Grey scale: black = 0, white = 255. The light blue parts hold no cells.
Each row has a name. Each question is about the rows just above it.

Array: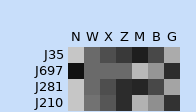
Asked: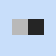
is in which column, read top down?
M
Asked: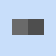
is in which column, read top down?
X
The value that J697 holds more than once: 106

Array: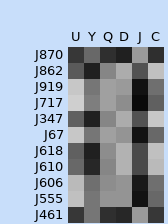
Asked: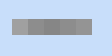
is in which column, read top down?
Q
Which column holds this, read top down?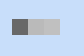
U
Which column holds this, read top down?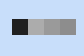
D

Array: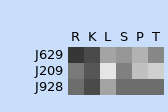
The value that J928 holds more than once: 109
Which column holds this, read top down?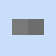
R

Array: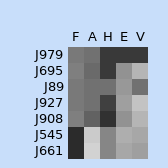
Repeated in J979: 57
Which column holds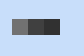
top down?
H
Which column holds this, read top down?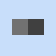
H
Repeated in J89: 113
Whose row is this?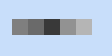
J695

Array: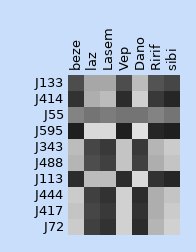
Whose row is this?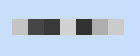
J417
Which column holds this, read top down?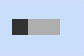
Ririf
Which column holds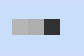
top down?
Ririf
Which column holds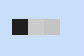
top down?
sibi
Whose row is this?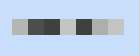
J488

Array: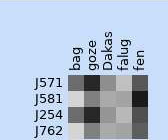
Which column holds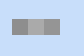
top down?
Dakas
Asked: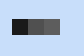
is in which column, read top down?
fen
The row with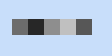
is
J571

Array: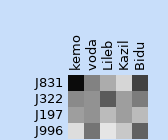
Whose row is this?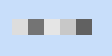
J996
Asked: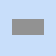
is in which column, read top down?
voda
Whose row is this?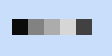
J831
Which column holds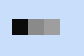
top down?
kemo
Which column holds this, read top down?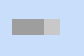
Kazil

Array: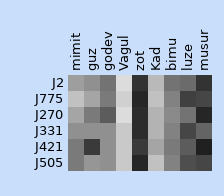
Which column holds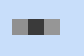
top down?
guz
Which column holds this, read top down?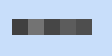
luze
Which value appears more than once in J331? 144
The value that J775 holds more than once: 193
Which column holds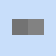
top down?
bimu
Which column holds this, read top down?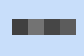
luze
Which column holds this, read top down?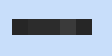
zot

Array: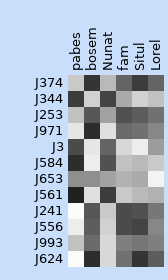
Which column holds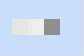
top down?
bosem
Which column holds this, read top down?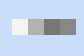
Lorel

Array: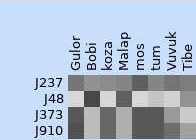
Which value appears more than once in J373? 88
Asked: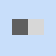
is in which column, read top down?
mos
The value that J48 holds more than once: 215
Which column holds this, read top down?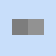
Tibe
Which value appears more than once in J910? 88
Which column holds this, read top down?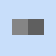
Malap
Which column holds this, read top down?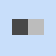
Bobi

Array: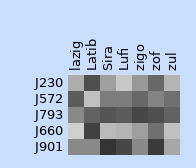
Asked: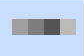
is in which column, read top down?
Sira
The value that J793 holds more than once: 98
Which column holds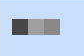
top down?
zigo
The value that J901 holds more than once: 137

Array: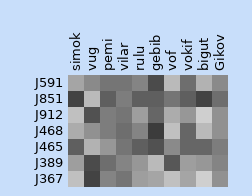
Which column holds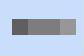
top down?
pemi
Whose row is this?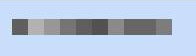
J465
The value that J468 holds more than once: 145

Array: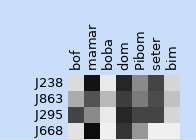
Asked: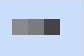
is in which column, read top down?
Pibom
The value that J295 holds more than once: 68
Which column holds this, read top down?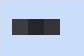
dom
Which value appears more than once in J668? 240
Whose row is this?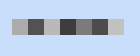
J863
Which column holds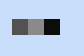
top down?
mamar
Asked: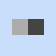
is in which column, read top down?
bof

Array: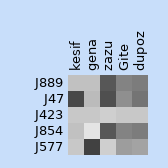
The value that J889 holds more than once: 193
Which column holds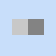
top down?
Gite
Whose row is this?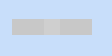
J423
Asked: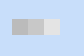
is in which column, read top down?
gena
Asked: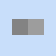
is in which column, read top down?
Gite
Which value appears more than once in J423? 200

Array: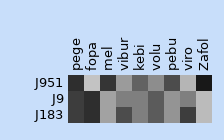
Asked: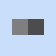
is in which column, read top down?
vibur
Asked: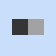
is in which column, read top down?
mel
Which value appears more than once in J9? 127
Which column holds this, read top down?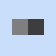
viro
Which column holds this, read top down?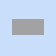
mel

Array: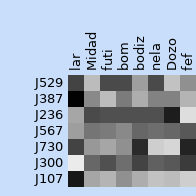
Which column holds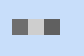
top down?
nela
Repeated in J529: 74
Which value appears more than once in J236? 80
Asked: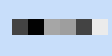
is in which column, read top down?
lar

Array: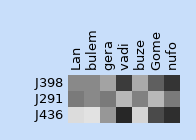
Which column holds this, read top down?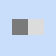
Lan
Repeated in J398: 137
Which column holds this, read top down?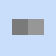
gera
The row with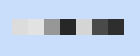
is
J436
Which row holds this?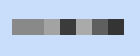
J398
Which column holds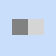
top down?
buze

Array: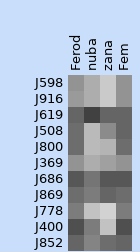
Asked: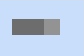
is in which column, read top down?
Ferod
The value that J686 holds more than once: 87
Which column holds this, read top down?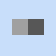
zana

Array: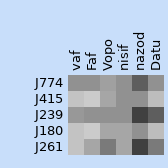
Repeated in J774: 145
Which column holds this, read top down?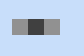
nazod
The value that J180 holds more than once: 166
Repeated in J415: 145
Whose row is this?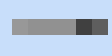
J239

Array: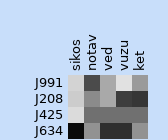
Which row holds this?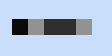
J634
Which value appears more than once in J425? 112
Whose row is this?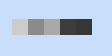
J208
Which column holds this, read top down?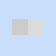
sikos
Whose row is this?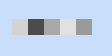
J991
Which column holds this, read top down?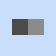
notav
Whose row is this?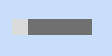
J425

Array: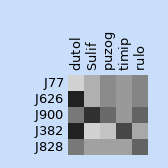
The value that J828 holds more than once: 161
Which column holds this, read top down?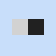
dutol

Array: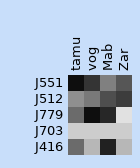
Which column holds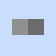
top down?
tamu
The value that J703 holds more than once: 205
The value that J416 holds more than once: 183
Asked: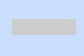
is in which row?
J703
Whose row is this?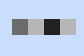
J416

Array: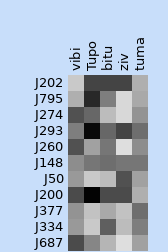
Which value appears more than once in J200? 75
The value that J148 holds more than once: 118
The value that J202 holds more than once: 68
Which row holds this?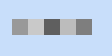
J334

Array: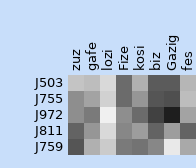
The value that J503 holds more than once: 91
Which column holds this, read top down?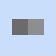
Fize
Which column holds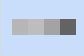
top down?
fes
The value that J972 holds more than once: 142
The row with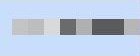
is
J503
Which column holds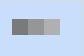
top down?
gafe
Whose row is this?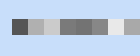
J759

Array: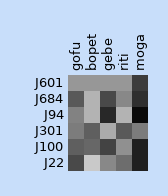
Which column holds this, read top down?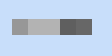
bopet
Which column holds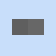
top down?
bopet
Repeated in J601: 151
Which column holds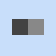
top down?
gebe
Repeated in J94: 179
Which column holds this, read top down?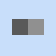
riti

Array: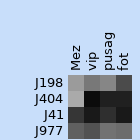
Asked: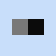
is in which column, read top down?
vip
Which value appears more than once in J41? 25
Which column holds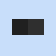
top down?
pusag
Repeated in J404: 32
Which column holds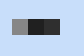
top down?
pusag
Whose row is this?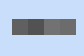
J977

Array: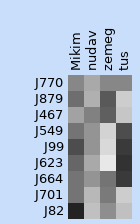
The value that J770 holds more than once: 135
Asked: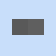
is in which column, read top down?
zemeg
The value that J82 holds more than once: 192
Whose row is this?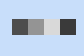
J99
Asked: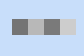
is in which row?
J701
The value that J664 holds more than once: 116
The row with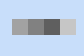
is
J467

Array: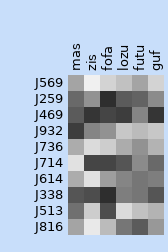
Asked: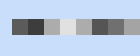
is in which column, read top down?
mas
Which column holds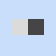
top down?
zis
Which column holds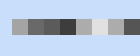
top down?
mas
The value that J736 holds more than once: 172

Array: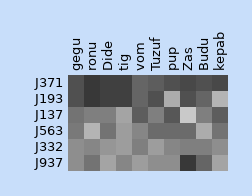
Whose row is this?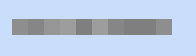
J332
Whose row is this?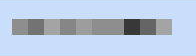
J937
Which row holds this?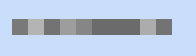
J563
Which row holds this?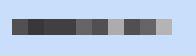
J193
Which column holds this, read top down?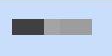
tig

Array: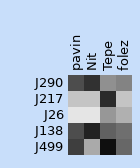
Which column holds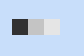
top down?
Nit
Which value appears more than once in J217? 196
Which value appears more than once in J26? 229
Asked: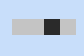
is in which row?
J217

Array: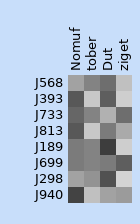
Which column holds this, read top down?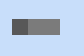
Nomuf
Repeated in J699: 123
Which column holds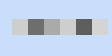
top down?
ziget

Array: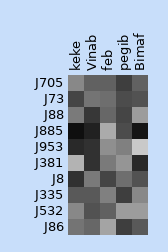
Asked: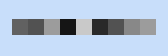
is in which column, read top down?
Bimaf
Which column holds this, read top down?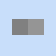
pegib
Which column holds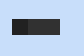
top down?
Vinab
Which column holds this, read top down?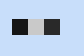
Bimaf
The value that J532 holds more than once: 156
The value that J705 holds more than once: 97

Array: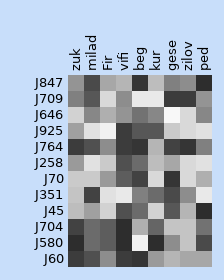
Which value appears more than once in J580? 45
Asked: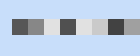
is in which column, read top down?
milad
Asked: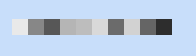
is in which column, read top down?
kur
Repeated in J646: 135
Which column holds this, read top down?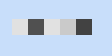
milad
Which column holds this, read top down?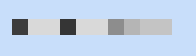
zilov

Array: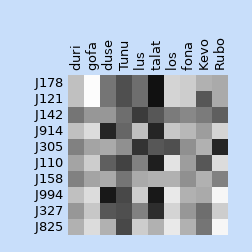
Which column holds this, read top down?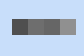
Tunu
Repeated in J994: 24
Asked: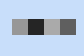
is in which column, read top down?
duse
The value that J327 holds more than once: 151
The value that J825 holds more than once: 177
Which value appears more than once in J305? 144
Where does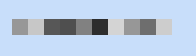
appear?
J327

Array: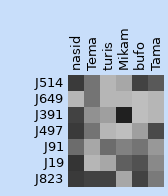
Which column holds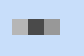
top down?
Tama
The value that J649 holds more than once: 182
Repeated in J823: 66

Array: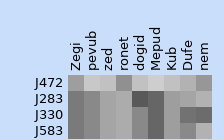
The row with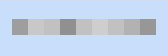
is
J472
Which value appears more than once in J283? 165
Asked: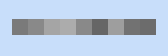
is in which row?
J330
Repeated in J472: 193

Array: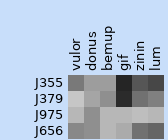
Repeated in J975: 183
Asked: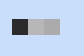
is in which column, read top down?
gif
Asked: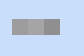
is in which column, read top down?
donus
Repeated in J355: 157
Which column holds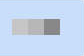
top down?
vulor
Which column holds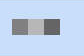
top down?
lum
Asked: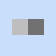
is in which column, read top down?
zinin

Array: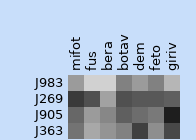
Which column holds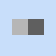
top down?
giriv
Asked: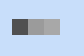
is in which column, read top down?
fus
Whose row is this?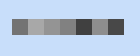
J363
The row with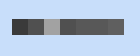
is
J269

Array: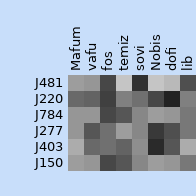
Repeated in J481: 197
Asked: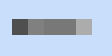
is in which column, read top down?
lib
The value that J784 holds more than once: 150
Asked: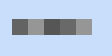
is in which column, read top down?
vafu
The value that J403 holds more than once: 172

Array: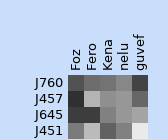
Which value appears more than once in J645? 61
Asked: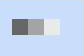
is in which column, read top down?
guvef
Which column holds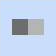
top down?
Fero
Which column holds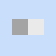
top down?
guvef
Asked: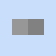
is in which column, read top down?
nelu
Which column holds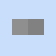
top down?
Kena
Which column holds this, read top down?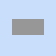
nelu

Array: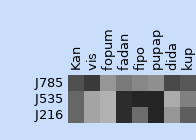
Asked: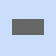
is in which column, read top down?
Kan
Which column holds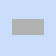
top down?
fopum
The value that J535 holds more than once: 36

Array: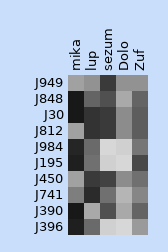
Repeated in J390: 169
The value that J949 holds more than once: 146
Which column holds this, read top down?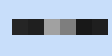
mika
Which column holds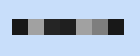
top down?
mika
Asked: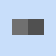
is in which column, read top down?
sezum
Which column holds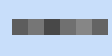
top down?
Zuf

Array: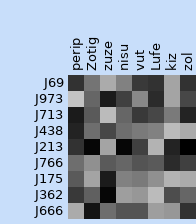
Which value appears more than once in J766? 90
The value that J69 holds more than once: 50

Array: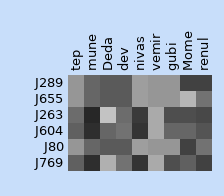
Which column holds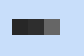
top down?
mune
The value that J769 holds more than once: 96
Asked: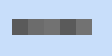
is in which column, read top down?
dev
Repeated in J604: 102
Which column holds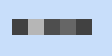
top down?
Mome
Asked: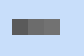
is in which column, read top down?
dev

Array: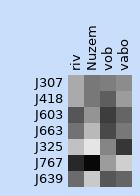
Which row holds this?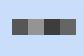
J603
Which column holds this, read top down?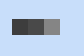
vob
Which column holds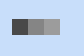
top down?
vob

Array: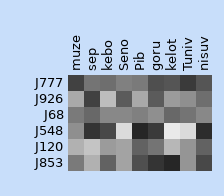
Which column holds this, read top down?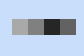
Pib
